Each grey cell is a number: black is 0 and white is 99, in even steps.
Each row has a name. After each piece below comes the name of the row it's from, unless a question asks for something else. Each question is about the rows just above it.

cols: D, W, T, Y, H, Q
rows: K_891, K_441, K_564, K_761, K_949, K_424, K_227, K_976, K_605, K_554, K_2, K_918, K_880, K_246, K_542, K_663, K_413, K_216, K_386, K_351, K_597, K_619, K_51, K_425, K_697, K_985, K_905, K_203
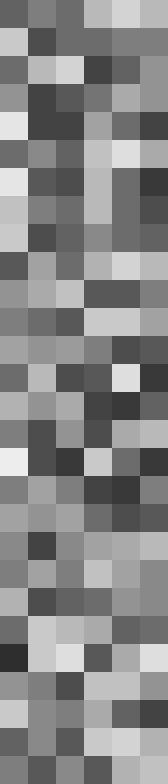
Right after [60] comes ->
[49]
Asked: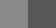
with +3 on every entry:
[56 37]
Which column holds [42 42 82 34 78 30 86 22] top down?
H
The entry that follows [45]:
[66]
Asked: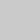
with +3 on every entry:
[81]
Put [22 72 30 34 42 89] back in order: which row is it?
K_227
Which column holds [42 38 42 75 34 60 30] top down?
T

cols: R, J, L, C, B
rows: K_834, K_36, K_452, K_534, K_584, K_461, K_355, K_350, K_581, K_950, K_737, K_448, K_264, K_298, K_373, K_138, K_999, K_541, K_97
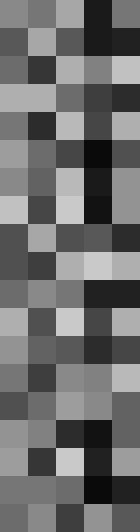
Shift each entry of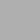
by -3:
[65]
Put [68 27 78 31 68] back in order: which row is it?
K_448

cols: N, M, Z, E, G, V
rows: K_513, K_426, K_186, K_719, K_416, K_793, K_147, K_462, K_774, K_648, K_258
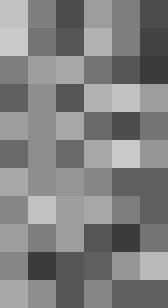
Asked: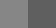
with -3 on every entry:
[49 34]
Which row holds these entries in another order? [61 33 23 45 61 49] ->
K_774
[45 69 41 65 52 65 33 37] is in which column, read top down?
E
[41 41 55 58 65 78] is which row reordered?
K_793

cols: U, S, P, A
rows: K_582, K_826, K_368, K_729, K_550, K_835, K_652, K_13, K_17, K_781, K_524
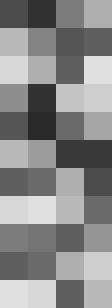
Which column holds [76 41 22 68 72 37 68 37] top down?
P
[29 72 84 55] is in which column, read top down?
U
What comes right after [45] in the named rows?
[37]
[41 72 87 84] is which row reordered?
K_13
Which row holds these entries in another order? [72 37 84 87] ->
K_524

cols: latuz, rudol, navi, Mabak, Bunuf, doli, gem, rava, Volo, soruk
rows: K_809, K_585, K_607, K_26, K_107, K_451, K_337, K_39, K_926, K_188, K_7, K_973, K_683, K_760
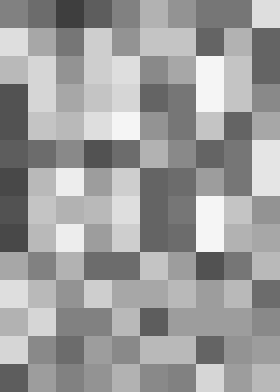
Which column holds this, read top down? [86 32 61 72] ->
Mabak
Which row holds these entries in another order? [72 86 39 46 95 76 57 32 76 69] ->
K_39
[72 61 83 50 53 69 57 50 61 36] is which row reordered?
K_760
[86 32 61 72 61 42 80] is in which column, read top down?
Mabak
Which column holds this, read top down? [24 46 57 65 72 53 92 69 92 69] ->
navi

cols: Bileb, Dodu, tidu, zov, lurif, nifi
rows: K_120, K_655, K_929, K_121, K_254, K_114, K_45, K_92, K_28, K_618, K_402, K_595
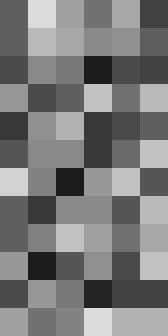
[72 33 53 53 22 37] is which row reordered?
K_92
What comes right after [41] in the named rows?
[75]
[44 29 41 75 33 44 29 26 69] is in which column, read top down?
lurif

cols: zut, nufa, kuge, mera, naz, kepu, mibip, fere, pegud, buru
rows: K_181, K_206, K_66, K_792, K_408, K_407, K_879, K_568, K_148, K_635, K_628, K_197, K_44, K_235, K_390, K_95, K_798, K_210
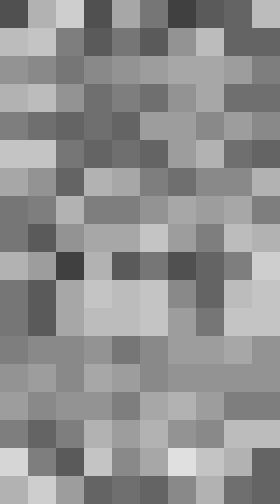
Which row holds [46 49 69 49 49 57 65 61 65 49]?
K_568
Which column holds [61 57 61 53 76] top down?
fere

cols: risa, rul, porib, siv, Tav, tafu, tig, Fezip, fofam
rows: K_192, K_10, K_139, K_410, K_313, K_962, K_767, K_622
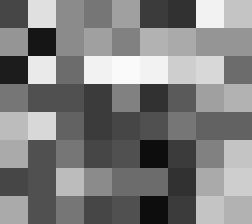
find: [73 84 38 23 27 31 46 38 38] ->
K_313
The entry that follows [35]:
[62]
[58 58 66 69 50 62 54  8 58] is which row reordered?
K_10
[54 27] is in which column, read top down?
siv
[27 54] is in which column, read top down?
siv
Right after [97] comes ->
[94]
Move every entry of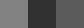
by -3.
[47 16 32]

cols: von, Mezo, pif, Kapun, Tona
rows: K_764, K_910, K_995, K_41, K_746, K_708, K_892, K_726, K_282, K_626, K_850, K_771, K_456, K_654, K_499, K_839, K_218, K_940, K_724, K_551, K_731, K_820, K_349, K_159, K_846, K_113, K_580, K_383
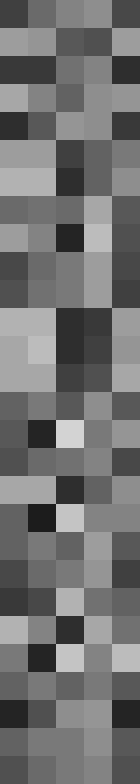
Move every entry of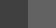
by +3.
[28 41]
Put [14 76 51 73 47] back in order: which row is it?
K_159
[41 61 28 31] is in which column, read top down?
von

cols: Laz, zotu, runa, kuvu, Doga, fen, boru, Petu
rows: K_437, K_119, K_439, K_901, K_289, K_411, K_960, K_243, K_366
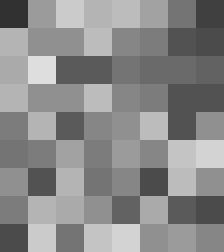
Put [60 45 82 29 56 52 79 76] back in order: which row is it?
K_366
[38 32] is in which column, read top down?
Petu
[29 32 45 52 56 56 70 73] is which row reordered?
K_960
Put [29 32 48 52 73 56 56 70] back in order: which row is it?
K_119
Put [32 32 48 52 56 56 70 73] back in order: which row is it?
K_901

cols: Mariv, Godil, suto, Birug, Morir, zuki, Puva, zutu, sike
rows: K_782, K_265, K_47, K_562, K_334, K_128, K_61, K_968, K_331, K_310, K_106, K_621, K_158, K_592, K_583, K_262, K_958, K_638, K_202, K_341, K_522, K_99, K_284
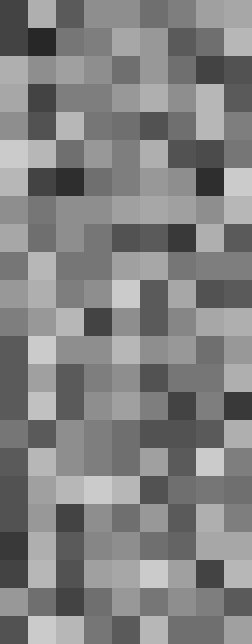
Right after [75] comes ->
[35]
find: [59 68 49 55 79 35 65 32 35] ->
K_106
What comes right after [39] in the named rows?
[65]
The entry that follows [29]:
[46]
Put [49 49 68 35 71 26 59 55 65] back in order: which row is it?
K_562
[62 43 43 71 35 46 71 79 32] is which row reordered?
K_284
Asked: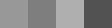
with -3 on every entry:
[56 46 65 29]

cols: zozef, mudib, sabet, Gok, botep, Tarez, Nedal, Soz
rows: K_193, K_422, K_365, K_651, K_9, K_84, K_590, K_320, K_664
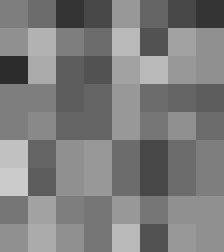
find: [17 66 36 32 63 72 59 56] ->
K_365
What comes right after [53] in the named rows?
[39]
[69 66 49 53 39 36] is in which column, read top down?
mudib
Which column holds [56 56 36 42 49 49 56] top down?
Soz
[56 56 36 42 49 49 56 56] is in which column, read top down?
Soz

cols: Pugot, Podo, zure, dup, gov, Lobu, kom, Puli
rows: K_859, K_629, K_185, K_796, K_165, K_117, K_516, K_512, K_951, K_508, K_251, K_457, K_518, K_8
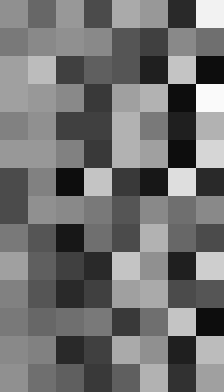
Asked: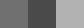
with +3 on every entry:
[46 32 72]
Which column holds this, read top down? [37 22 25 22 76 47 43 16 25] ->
dup
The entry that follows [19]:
[62]
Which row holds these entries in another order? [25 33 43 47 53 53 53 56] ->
K_629
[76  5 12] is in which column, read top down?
kom
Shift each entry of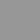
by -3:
[56]
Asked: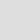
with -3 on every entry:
[83]

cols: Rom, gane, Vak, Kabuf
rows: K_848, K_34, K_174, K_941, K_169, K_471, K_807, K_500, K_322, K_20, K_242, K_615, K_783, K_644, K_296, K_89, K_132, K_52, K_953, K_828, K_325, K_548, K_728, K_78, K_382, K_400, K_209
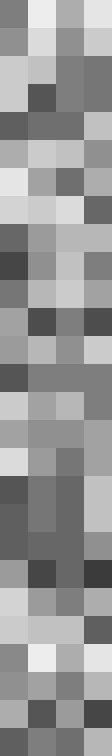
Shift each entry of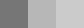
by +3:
[49 74 82]
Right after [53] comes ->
[92]
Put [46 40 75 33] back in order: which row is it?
K_52
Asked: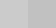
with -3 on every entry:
[76 72]

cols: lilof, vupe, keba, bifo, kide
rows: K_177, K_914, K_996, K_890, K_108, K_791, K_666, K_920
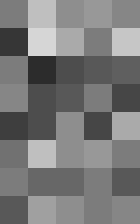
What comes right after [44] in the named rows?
[74]
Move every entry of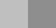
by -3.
[71 52]
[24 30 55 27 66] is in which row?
K_108
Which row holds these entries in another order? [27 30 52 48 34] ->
K_890

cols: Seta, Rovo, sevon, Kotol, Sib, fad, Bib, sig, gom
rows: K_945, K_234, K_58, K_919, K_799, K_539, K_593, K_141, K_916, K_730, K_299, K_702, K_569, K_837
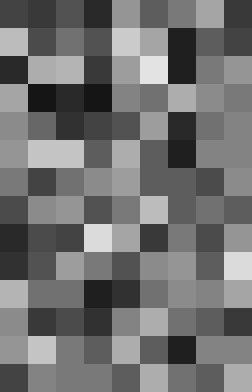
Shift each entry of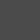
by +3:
[32]
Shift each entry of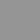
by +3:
[61]
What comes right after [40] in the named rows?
[19]
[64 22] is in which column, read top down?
gom
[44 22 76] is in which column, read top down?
Rovo
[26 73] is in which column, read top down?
Seta

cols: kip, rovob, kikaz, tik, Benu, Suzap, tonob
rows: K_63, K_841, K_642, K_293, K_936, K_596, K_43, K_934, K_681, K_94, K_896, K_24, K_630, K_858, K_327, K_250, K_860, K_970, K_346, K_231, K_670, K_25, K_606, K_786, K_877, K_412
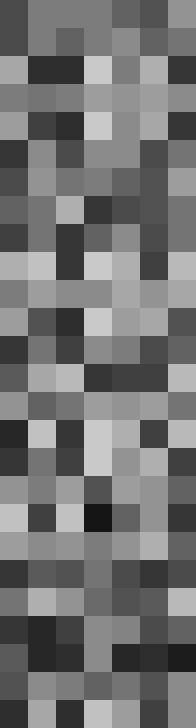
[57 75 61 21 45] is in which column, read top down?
kip
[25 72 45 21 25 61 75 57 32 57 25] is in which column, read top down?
kikaz
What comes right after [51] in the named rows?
[29]
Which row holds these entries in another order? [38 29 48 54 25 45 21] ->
K_630
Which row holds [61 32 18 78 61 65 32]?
K_24
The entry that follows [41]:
[32]

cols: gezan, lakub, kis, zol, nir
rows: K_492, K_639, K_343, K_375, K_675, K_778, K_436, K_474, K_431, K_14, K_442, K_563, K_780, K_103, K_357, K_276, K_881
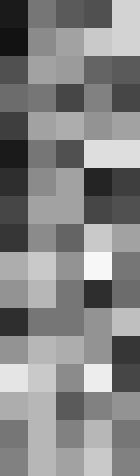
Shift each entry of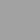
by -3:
[60]
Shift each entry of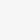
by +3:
[99]
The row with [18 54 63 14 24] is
K_436
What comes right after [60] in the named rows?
[39]
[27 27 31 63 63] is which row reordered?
K_474
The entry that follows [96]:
[46]

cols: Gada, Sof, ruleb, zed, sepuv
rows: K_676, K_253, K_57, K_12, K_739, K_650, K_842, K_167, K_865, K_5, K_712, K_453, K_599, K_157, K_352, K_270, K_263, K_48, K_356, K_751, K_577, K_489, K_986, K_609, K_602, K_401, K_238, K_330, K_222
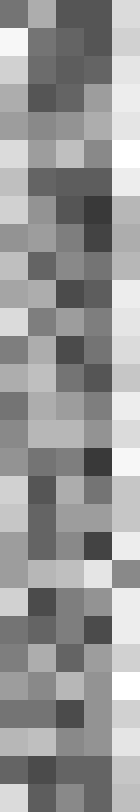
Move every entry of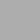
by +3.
[70]
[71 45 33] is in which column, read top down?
Sof
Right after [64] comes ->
[67]
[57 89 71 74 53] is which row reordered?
K_238
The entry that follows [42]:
[36]

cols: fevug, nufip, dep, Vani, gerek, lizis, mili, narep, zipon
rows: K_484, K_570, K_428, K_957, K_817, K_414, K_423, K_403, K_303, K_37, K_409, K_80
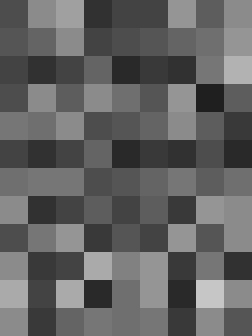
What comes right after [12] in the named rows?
[36]
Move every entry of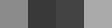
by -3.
[51 19 23 63]
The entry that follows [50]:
[58]

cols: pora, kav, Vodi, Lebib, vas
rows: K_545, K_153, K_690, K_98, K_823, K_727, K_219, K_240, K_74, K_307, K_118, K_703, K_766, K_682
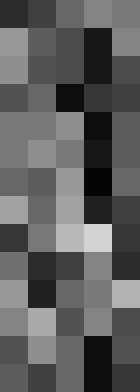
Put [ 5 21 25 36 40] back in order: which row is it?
K_682
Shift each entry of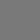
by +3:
[50]
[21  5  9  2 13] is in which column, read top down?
Lebib
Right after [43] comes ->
[17]

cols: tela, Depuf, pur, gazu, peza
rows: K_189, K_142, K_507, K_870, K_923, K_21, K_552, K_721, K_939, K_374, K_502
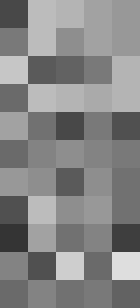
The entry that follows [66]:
[70]
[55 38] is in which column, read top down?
pur
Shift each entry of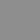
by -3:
[52]

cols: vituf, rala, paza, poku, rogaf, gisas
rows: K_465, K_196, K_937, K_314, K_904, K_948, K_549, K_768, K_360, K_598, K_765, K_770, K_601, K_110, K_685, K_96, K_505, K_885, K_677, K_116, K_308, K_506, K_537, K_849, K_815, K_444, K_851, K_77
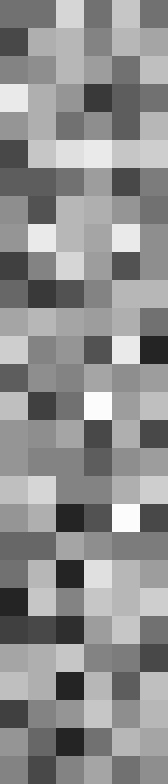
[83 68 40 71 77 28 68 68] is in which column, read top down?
rala
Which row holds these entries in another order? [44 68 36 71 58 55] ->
K_904
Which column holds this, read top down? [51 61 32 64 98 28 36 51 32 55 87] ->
poku

